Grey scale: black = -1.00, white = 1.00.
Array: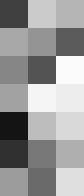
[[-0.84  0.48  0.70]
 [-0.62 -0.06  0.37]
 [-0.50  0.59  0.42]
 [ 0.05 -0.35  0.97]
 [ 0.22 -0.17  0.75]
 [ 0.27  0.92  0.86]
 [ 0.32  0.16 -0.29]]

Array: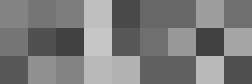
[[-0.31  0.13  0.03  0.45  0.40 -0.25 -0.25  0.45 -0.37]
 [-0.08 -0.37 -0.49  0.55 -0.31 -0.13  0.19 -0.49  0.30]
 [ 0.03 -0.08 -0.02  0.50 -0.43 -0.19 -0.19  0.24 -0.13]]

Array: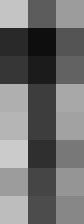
[[-0.68 -0.89 -0.34]
 [-0.58 -0.79 -0.23]
 [ 0.22 -0.46  0.17]
 [ 0.37 -0.52  0.32]
 [ 0.42 -0.52  0.27]
 [ 0.48 -0.40  0.06]
 [ 0.54 -0.28  0.22]
 [ 0.59 -0.63 -0.06]]

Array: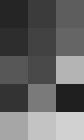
[[-0.71 -0.54 -0.27]
 [-0.65 -0.48 -0.21]
 [-0.60 -0.04 -0.76]
 [-0.32 -0.43  0.41]
 [ 0.30  0.53  0.64]]

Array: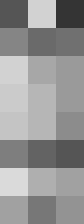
[[-0.33  0.65 -0.59]
 [-0.01 -0.22 -0.33]
 [ 0.04 -0.17 -0.12]
 [ 0.26 -0.07  0.15]
 [ 0.54  0.43  0.10]
 [ 0.59  0.43  0.21]
 [ 0.65  0.31  0.21]
 [ 0.71  0.37  0.26]]

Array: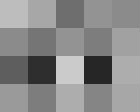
[[-0.26 -0.64  0.59 -0.70  0.36]
 [ 0.09 -0.08  0.15 -0.02  0.26]
 [ 0.21 -0.02  0.36  0.04  0.31]
 [ 0.48  0.31 -0.14  0.15  0.09]]
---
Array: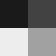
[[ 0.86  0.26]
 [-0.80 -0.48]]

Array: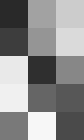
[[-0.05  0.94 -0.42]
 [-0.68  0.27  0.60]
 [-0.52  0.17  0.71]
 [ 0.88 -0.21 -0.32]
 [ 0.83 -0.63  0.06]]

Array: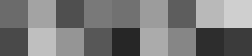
[[-0.43  0.50  0.17 -0.32 -0.70  0.34  0.05 -0.65 -0.54]
 [-0.16  0.28 -0.38 -0.05 -0.11  0.22 -0.27  0.45  0.62]]

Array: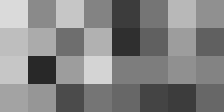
[[ 0.49  0.34 -0.14  0.39 -0.63 -0.25  0.23 -0.25]
 [ 0.28  0.18 -0.41 -0.08 -0.19 -0.47 -0.53 -0.19]
 [ 0.71  0.08  0.55  0.03 -0.53 -0.08  0.44  0.13]
 [ 0.55 -0.69  0.23  0.66 -0.02 -0.02  0.13  0.03]]

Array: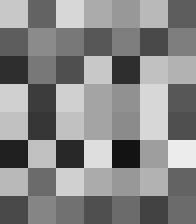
[[-0.75  0.51 -0.69  0.74 -0.85  0.24  0.85]
 [-0.27  0.09 -0.06 -0.32 -0.01 -0.43 -0.01]
 [-0.43  0.04 -0.11 -0.38 -0.16 -0.48 -0.16]
 [-0.64 -0.06 -0.38  0.57 -0.64  0.51  0.40]
 [ 0.45 -0.16  0.63  0.34  0.19  0.40 -0.22]
 [ 0.57 -0.22  0.69  0.34  0.19  0.45 -0.27]
 [ 0.63 -0.53  0.63  0.29  0.14  0.69 -0.32]
 [ 0.51 -0.58  0.51  0.29  0.09  0.69 -0.38]]

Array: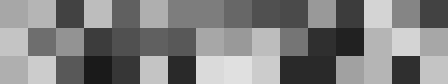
[[ 0.37  0.60 -0.31 -0.80 -0.58  0.54 -0.68  0.71  0.76  0.60 -0.68 -0.68
   0.26  0.42 -0.63  0.54]
 [ 0.31  0.42 -0.48  0.48 -0.25  0.37 -0.02 -0.02 -0.19 -0.37 -0.42  0.20
  -0.53  0.66  0.04 -0.48]
 [ 0.54 -0.14  0.15 -0.53 -0.37 -0.25 -0.31  0.31  0.20  0.48 -0.08 -0.63
  -0.74  0.42  0.66  0.31]]
